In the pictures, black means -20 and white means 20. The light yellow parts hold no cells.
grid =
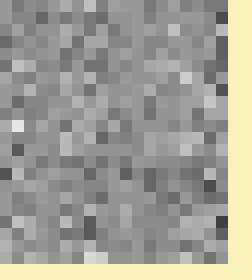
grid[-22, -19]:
4
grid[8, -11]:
7
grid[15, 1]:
4
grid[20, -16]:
3
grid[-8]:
[-7, 9, 0, 3, 5, 3, 3, -4, 2, 4, -5, 1, -4, -1, 1, -2, -3, 9, 1]
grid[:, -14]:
[7, -1, 7, 6, -2, -1, 8, 6, 3, 4, -2, 9, 9, -1, 3, 0, 6, -1, 9, -2, 7, 5]
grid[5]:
[-2, 10, 7, 1, 2, -1, 4, -2, -2, 3, 1, 3, 6, 7, 8, 5, 2, -2, -4]
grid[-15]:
[4, 3, 8, 2, 1, 6, 3, -2, 5, 3, 3, 4, 7, 1, 2, 3, 6, 8, -7]
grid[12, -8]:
2
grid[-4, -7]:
2
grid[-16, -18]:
2
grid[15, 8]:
1
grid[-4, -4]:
8
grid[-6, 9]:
3
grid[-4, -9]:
6
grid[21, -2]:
-2
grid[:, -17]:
[2, 1, 0, 3, 2, 7, 0, 8, 1, 0, 2, 1, 4, 3, 0, 6, 2, 0, 7, 7, 2, 8]
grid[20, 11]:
4
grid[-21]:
[4, 1, 1, -4, 2, -1, 2, -1, -3, 3, 3, 4, 0, 3, 3, 4, 4, 2, -8]
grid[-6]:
[4, 0, 2, 4, 3, 6, 3, 0, -3, 3, 3, 3, 4, -1, -3, 4, 0, -3, -2]
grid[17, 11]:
3
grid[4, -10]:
3
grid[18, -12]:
-6
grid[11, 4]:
3
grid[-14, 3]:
1
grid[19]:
[6, 0, 7, 4, 2, -2, -1, -6, 0, 3, 4, 3, 1, 2, 5, 6, 7, 3, -5]
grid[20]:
[8, 4, 2, 3, 2, 7, 4, 8, 1, 2, 1, 4, -1, 2, 2, -2, 1, 7, 5]
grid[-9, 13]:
2
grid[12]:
[5, -6, 4, 4, 2, 9, 5, 3, 3, 3, 3, 2, 6, 4, 5, 10, 4, 2, 8]
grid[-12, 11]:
3

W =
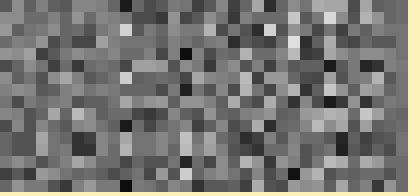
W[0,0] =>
-6
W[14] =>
[-10, -6, -11, 4, 2, -2, -4, -3, -5, -8, -5, -2, -9, 4, -7, 12, -4, 0, 2, -2, -7, 1, -8, -3, -17, 4, 8, -7, -4, -5, -3, -3, -7, -3]
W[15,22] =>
-7
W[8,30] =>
-12
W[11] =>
[-4, -7, -7, 6, -2, -4, -12, -10, 1, -2, 6, -2, -2, 1, -2, 10, -2, 6, -3, -6, -13, -10, 0, -6, 0, -3, -3, -6, -14, -5, -10, -7, -6, -2]
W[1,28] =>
2
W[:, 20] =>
[-4, 0, -7, -6, 8, -7, 9, 8, -5, 0, -5, -13, -9, 8, -7, -10]
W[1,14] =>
3
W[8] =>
[-2, -8, -1, -3, -1, 0, -7, -5, -5, -2, 6, 0, 3, 4, -5, 3, 3, 0, -5, 7, -5, -8, 7, -3, -12, 1, -8, -16, -11, 3, -12, -4, -1, -2]
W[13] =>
[-1, 2, -1, -7, -3, 0, 6, 2, -3, -3, -9, -4, -7, -7, -2, -14, -3, -9, 2, -5, 8, 3, -11, 3, 0, -7, -1, 9, 7, -3, 7, 4, -3, -3]
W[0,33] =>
-3
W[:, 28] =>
[6, 2, -10, -7, 2, -6, -7, 3, -11, 7, 6, -14, -15, 7, -4, 6]
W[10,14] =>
-2
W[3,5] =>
-4
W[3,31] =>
-6
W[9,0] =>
1
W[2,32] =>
-2
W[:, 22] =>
[-13, -3, 13, -10, -3, -10, 4, -9, 7, 3, -13, 0, -3, -11, -8, -7]
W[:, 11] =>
[-4, -8, -6, -2, -3, 5, -5, -4, 0, -9, -3, -2, -2, -4, -2, -1]
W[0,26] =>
7
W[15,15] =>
-1
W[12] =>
[-4, -7, -7, 5, -2, -1, -12, -12, 1, -3, 8, -2, -2, 1, -4, 9, 0, 5, 0, -7, -9, -12, -3, -3, 1, -7, -4, -2, -15, -6, -9, -5, -8, -2]
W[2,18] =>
-8
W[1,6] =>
3
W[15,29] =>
-4
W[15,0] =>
-4
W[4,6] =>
2
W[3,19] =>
-13
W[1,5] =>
-4
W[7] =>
[0, 2, 1, -6, -5, 0, 2, -2, 0, -1, -4, -4, -4, -8, -1, -15, -2, -7, 1, -8, 8, -2, -9, 2, 8, -12, -5, 11, 3, -5, 5, 3, -4, -2]
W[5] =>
[-8, -4, 2, -2, -10, -3, -11, -3, -2, -3, -9, 5, 5, 4, -7, 2, -1, -11, -1, 2, -7, 0, -10, -1, -6, -5, -5, -16, -6, -1, -14, -12, 0, -1]

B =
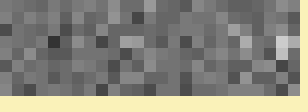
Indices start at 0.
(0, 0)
-1
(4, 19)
-2
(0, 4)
-1
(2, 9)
-4
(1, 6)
1
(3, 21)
-2
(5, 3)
-2
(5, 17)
-4
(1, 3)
-2
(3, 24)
7
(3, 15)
-8
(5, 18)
-2
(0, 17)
-1
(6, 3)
-2
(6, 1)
-4
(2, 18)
-1
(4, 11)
-2
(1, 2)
0
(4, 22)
-7
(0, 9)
2
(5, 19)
-5
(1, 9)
3
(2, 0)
-8
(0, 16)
1
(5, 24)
-4
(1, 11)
-9
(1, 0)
0
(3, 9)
-4
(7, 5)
-2
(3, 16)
0
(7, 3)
-2
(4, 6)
-2
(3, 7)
-2
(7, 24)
2
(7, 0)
1
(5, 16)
1
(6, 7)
-3

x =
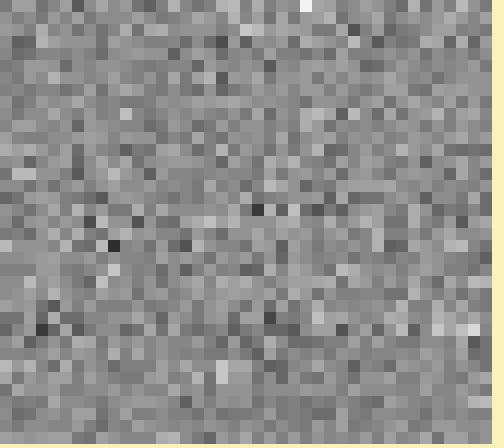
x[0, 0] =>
-1
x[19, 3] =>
3
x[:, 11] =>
[-2, 5, -2, 2, 4, 0, 0, 4, -1, 1, 1, 3, -1, -2, 2, 2, 3, 7, -7, 3, 2, 1, 0, 0, -2, 3, 6, -2, 4, 6, 0, -1, 3, 4, 0, 5, 1]
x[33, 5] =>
2
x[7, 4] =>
1
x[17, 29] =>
2
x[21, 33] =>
1
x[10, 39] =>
2
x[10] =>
[1, 5, 5, 2, 1, 3, -4, 4, 3, 2, 1, 1, -3, -1, 4, 2, -3, -1, 4, 0, 3, 3, 0, 2, 0, 7, 4, -2, 2, 1, 2, 0, 2, 4, 3, -1, 3, 0, 4, 2, 0]
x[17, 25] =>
-3
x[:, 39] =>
[3, 1, 1, -4, -1, 4, 3, 3, 4, 6, 2, 2, -2, 1, 1, 0, 6, 1, 4, 2, 1, -1, -2, 9, 2, 0, 6, 14, -6, -3, 1, 4, 2, 8, 0, 2, 1]
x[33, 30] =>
-2
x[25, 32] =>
1
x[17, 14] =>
2
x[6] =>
[1, -1, 4, 2, 8, 3, 3, 1, 2, 5, 1, 0, 3, -1, 6, -1, 5, 8, -6, 4, 3, 6, -1, 3, 3, 4, -1, 4, 1, 4, 2, 3, 6, 3, 1, 2, -2, 1, 3, 3, 3]
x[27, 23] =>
-4
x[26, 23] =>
0
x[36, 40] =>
3
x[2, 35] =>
2
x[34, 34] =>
1
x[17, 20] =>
-1
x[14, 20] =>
1
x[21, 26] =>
0
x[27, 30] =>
5
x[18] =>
[2, -3, 3, 4, 1, 4, 2, -8, 9, 3, 3, -7, 3, -2, -3, 5, 7, 10, 5, 8, 3, 3, 3, 6, 7, 2, 1, 7, 1, 4, 8, 5, -2, -2, 7, 1, -1, 4, -6, 4, 6]
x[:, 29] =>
[2, 2, -7, 9, 0, 3, 4, 1, -1, 9, 1, 3, 1, 1, 3, 5, -4, 2, 4, -1, 3, -2, 7, 6, 0, 1, 3, 1, 5, 2, -5, -2, 5, 0, 0, -1, 1]
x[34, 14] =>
0
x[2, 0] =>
4
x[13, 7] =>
2
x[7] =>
[0, 1, -1, 1, 1, -2, 0, 5, -2, 3, 6, 4, 0, -1, 2, -1, -3, 3, -4, -1, 1, 4, 2, 4, 1, 4, 4, 0, 4, 1, -1, 1, 5, 5, -1, -2, 5, 4, 5, 3, 3]
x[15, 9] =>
5
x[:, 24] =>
[2, -1, 5, -3, 0, 1, 3, 1, 1, 1, 0, -2, -1, 8, 3, 3, 3, 10, 7, 3, 5, 4, 6, 5, 7, -2, -1, -6, -3, 2, 1, 3, 2, 0, 0, 0, 4]
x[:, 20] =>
[0, 1, 11, -5, 2, 3, 3, 1, 4, -1, 3, 2, 4, 2, 1, -3, 7, -1, 3, 3, -2, 4, -5, 7, 4, -2, 5, -1, -4, -1, 6, 4, 3, 3, -1, 3, 6]
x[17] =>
[3, 1, -2, 2, 6, 0, 8, 1, 4, -1, -1, 7, 0, 6, 2, 2, 2, 3, 2, 6, -1, -11, 8, -5, 10, -3, -7, -1, -5, 2, 4, 5, 1, -1, 7, 3, -4, -1, -2, 1, -3]
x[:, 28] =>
[0, -2, 6, 1, 5, 5, 1, 4, 2, -5, 2, 0, -3, 5, -3, 4, 6, -5, 1, 5, 1, 2, 9, -2, 0, 2, 6, -7, 0, 3, 1, 1, 0, 2, 5, 5, 2]
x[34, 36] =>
2
